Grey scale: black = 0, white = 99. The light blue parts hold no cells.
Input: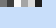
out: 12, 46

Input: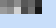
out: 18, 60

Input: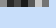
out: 45, 55

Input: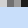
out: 11, 81

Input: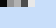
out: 90, 3

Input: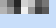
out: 46, 70
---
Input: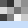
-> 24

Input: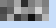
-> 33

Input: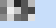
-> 54

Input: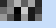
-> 59

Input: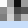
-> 49

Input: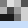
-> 10

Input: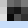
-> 87

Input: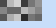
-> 34

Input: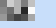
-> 59

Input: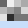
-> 88
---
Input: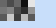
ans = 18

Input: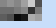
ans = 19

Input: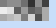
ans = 43

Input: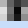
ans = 3

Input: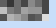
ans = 58

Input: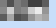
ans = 91

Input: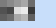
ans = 91

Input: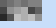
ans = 27
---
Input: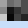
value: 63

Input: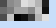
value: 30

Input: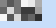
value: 51

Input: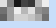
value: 87

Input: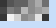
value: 21

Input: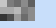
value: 77

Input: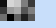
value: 6

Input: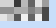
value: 82
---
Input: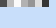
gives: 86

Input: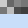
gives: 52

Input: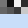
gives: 93

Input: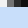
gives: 17

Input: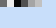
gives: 64

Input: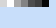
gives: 24

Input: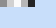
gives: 71
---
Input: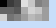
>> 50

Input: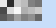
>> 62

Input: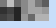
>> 14

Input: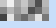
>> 53

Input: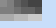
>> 72

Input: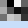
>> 72

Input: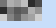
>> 39

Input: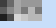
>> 83

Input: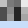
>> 14
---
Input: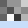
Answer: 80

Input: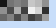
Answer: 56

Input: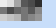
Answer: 18

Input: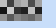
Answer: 63

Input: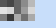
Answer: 72

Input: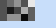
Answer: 90

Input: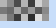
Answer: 65

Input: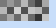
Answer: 65

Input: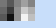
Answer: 51
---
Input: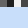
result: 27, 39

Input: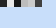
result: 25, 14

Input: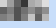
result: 86, 49

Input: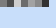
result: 19, 48

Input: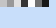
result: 9, 76

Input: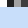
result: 24, 98
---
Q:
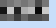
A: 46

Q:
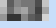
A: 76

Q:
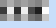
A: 67

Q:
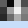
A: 30

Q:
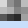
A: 73

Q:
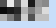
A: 53

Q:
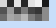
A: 10
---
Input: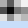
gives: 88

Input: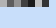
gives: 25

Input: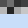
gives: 71

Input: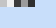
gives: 93

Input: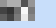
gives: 26

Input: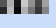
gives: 68

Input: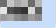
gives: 54

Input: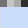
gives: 44
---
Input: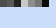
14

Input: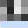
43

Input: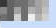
80

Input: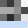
44

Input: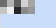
15

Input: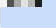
66

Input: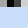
26

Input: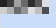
41

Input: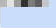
60

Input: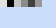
76
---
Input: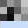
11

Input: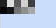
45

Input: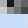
56

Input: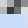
22

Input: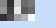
90

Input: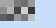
26

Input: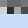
17

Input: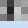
13

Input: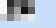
62

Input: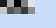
44
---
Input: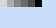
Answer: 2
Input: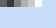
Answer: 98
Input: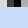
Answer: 68
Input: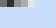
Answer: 89
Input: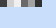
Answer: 19
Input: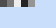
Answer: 58
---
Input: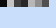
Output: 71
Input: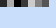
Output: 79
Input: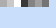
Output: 51
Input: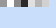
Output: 87
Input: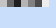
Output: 50
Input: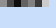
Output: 50
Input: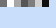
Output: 49
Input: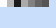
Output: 50
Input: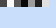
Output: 61
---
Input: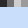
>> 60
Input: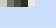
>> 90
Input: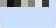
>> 23
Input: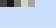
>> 64
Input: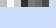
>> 30
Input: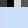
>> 34
